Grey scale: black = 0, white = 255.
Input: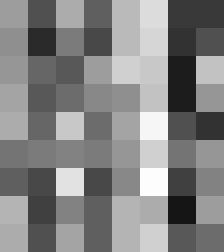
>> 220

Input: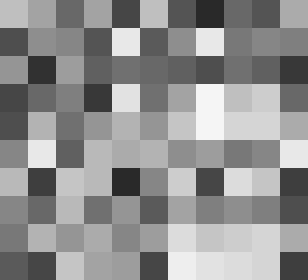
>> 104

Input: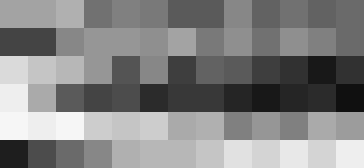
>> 113

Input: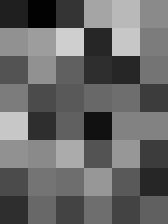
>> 165

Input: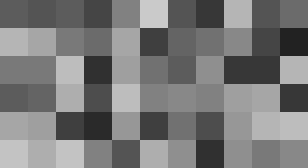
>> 181

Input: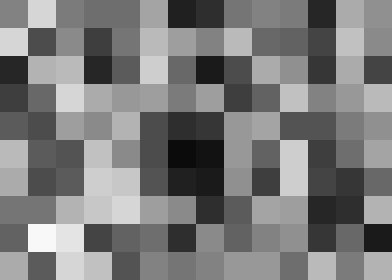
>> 38
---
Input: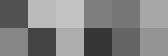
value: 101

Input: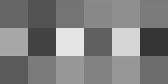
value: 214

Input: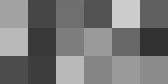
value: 103

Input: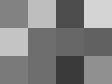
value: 103

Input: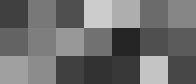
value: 79

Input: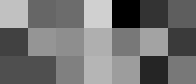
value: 163
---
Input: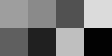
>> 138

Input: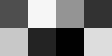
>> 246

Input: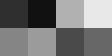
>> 17

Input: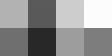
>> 89

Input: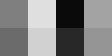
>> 223

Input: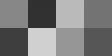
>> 49
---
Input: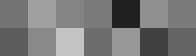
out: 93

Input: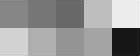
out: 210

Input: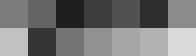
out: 193

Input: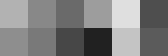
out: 142

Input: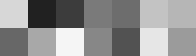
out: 103

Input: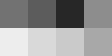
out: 237

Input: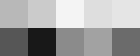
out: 86

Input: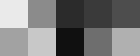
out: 162

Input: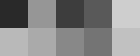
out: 185

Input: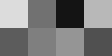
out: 92
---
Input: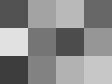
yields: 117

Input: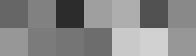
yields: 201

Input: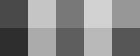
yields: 94

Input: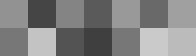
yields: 119

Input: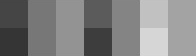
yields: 132

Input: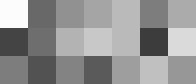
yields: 186

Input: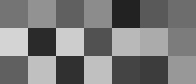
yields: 185

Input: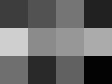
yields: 139

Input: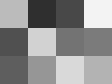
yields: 210

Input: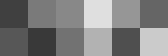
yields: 178
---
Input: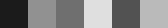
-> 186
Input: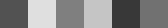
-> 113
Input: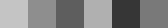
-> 121
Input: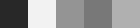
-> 176
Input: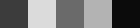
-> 11
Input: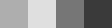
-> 58
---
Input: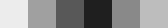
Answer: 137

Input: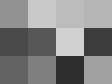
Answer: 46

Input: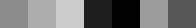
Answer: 156

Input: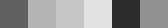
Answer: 44

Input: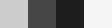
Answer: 29

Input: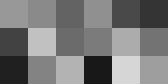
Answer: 214

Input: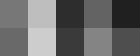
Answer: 132

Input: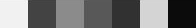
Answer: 212

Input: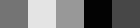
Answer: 3

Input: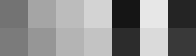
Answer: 218
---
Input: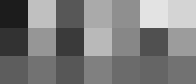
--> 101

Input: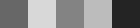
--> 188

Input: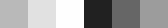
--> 102

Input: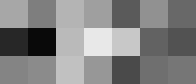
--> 111

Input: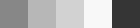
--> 248

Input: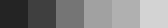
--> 176
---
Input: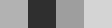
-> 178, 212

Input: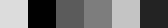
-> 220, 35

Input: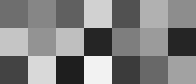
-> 110, 162

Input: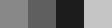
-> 136, 197

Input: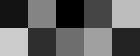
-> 19, 34

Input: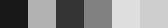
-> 24, 206

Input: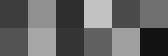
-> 61, 18

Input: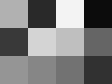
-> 177, 49

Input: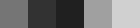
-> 117, 208

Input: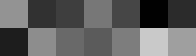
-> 147, 159
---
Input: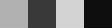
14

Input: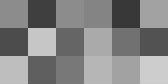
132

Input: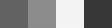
55

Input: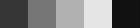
229

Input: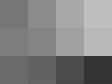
190

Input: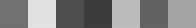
60
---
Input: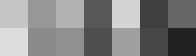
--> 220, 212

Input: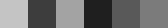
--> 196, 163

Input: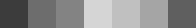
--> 213, 192

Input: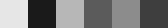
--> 230, 183

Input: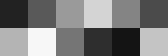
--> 247, 212

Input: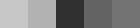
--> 199, 178

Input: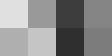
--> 224, 197

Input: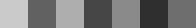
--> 202, 174

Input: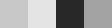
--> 228, 200

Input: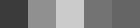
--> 203, 144
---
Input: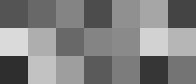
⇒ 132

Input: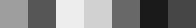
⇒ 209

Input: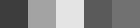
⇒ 228

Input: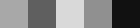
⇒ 217

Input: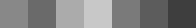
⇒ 200

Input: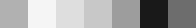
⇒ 200

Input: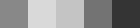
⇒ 196

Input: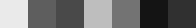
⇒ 190
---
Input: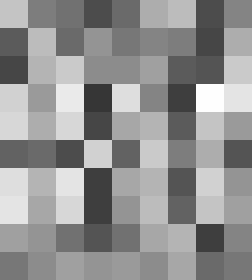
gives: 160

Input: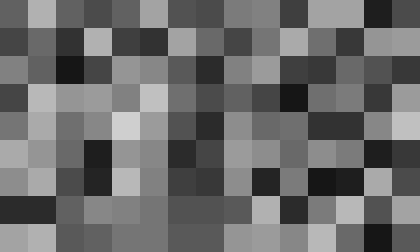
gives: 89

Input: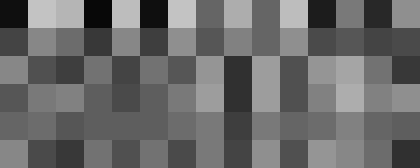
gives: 56

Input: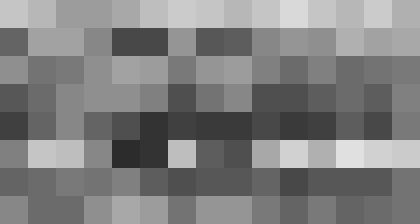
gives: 107

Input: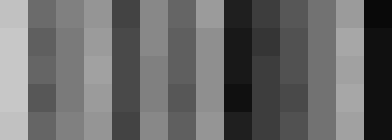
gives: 128

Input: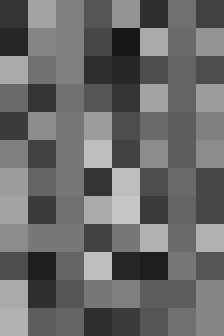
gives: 100

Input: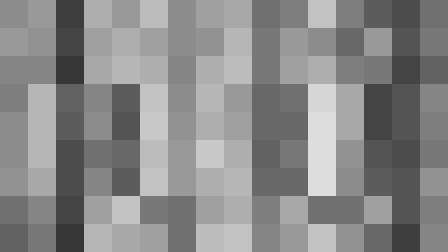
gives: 54
